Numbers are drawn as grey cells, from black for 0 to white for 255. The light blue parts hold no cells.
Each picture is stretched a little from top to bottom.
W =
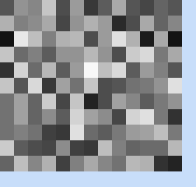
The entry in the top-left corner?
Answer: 85
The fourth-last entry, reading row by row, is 184
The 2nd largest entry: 232
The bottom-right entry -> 35
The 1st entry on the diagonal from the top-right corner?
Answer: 85
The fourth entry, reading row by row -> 197
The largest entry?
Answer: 248
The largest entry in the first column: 203
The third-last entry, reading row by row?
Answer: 177
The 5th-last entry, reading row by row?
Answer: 114
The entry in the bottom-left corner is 100
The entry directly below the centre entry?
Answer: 35
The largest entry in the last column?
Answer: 224
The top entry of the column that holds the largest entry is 56
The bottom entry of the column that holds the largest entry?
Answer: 169
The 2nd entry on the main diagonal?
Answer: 128
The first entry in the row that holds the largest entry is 50
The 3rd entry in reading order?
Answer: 134
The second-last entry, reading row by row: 50
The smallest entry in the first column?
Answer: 19
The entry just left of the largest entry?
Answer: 155
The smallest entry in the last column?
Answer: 19
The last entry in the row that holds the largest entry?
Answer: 85
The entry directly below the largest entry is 197

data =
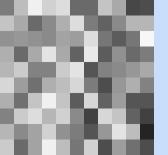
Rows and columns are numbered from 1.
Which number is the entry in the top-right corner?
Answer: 77
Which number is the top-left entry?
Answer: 124
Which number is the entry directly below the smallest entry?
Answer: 77
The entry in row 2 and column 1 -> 196
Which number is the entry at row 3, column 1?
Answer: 145
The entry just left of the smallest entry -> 189
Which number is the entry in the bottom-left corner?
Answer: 203
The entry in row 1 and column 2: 189
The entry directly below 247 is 124
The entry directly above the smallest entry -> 65
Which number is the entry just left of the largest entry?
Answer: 118
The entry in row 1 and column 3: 240
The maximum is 247
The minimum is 36
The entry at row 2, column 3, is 106
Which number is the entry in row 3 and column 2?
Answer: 151

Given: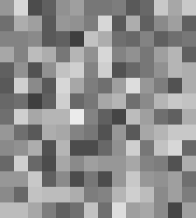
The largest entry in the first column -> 188
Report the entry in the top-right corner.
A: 200
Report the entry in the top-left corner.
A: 151
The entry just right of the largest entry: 131
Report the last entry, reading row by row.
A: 159
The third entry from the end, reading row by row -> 138
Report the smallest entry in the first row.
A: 76
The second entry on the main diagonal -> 173
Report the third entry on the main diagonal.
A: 138
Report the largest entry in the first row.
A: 215
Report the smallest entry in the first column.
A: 89
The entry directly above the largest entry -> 104
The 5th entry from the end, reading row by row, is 159
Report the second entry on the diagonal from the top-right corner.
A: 159
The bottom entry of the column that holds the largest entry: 111
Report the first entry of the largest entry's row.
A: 111
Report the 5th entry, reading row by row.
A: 145
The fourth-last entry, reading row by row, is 167
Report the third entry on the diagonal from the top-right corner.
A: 96
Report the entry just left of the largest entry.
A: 181
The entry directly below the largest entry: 131
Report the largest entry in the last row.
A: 221

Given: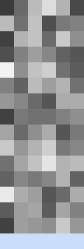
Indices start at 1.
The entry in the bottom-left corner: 65
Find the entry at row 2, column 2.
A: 113
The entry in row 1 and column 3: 187
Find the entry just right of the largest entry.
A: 143
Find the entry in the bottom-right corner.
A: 151
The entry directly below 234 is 92
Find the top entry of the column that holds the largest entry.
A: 59
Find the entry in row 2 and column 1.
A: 187
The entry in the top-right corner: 73
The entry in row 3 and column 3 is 194
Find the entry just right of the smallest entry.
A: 106
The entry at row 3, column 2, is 179
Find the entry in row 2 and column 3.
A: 194
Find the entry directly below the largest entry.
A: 129

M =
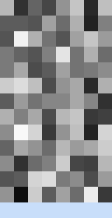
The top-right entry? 191
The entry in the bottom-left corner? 147
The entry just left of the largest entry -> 140
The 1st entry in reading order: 183
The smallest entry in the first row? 41
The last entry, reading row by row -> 57
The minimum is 13
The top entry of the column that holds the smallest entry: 49
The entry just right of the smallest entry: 204
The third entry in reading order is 100
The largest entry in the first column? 204
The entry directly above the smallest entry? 92
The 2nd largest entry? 242
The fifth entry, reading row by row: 147
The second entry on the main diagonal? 92
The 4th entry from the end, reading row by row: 161
